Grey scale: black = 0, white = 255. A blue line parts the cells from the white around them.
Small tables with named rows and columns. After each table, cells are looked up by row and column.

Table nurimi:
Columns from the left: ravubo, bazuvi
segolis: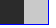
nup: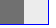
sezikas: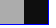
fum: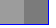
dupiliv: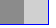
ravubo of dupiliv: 139
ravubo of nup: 112
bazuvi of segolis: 201
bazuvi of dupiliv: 208
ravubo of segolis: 43
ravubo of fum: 156
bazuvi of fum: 123
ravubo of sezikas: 172
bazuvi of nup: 236
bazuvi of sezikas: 14

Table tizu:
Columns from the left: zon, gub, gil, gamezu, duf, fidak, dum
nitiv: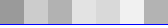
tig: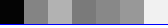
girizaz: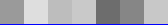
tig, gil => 178
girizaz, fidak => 134
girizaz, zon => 154
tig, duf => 136
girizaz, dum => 200
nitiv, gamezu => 227
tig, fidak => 152
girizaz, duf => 109
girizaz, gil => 189
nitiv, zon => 154
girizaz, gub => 222
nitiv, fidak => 241
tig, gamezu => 122
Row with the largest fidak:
nitiv

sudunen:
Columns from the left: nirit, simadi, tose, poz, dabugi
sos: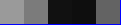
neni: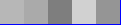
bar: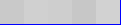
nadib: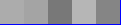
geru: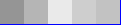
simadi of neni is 170
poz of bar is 199
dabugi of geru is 194
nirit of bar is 201
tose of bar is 206
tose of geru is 234
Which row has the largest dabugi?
bar

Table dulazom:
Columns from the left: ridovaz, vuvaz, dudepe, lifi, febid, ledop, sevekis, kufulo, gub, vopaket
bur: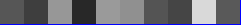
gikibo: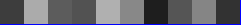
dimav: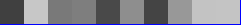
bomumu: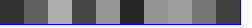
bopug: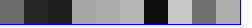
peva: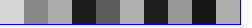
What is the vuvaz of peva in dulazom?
134
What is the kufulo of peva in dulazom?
151
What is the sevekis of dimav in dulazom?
68
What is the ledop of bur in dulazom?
144
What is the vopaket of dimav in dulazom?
196
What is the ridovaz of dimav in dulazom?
64
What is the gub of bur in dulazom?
217
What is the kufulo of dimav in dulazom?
152

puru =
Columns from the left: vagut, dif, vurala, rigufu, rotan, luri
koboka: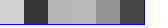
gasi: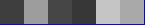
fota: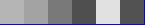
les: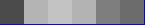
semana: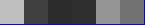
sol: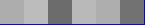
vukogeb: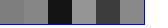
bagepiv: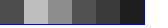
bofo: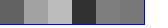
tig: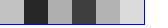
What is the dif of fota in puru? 163
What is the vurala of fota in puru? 121
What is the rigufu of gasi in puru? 55
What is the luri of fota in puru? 82
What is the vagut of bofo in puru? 98
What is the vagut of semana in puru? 191
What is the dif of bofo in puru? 161
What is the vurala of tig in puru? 174
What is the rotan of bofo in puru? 125
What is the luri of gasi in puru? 169
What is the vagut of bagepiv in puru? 77
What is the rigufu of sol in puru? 185
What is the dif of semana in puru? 64
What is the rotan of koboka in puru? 148
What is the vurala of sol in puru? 108
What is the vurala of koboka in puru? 179
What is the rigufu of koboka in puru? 185
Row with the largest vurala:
les

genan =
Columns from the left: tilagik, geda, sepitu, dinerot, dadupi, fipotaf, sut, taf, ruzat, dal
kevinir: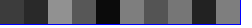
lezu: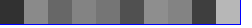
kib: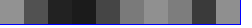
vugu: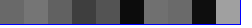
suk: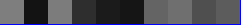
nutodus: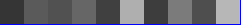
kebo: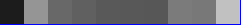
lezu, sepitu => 103
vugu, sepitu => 97
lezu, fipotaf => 80
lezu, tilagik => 49
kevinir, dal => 126
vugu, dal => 160
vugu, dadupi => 83
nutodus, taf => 123
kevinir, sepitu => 145
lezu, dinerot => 131
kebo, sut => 87
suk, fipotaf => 21
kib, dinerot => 27
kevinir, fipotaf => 126
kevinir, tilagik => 60
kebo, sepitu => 104
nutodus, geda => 90
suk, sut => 100
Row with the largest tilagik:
kib

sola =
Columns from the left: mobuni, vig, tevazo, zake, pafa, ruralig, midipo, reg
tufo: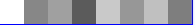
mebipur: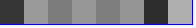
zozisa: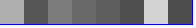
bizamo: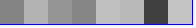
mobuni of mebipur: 53
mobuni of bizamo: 133
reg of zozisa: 76
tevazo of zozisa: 123
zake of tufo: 91
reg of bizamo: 195
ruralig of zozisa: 79
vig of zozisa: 85
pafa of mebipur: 125
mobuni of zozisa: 174
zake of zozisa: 105
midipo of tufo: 192
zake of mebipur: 151
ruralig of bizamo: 186
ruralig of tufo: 151
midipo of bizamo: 65
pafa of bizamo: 191
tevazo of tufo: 160
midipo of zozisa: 210

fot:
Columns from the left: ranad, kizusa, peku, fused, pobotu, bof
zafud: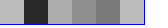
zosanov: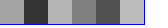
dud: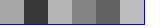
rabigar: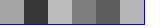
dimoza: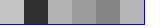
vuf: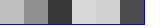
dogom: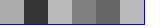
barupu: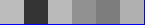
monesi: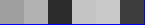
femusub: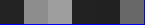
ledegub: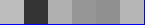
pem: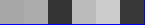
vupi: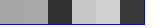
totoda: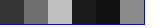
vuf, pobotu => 209
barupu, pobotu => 125
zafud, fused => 143
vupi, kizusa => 170
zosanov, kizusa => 51
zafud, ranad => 188
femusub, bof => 104
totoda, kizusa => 112
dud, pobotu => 99
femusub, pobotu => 33
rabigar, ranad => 165
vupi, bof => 57
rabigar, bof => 182
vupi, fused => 200
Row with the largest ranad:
dimoza

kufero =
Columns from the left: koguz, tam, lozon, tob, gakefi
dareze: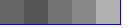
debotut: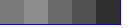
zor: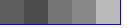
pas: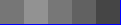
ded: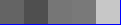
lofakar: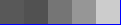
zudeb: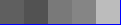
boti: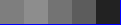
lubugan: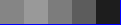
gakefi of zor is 187
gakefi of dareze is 177
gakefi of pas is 69
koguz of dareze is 102
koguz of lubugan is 133
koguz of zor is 94
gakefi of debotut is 47
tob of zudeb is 133
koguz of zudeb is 95
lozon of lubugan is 124

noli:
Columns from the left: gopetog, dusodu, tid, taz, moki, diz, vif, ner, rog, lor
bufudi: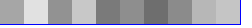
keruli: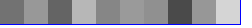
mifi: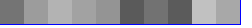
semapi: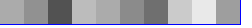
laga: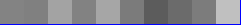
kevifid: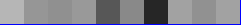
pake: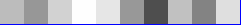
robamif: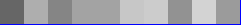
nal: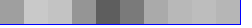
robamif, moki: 163
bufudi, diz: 142
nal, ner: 184
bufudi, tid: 146
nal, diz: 122
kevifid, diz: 137
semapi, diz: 139
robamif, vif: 204
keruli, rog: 151
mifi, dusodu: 156
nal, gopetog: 159
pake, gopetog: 188
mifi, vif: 114
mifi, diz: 90
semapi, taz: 188
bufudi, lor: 197
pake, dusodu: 151
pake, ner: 193
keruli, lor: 213

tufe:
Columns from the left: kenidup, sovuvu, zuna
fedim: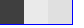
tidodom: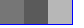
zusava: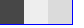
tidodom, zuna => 183
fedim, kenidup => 63
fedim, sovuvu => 234
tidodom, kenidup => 118
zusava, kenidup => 71
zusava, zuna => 219
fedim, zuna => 224
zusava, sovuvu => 238
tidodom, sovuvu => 90
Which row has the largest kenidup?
tidodom

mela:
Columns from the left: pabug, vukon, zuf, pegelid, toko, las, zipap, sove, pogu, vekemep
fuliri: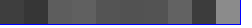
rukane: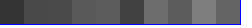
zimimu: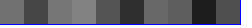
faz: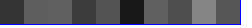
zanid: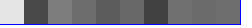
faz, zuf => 96
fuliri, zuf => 93
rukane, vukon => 73
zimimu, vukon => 69
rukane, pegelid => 89
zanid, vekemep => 110
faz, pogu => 133
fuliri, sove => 98
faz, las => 24
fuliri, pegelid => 96
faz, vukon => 94
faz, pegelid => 59
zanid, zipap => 64
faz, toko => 82
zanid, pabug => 228
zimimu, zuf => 119
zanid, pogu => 107
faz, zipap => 95
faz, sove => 78
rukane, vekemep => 101

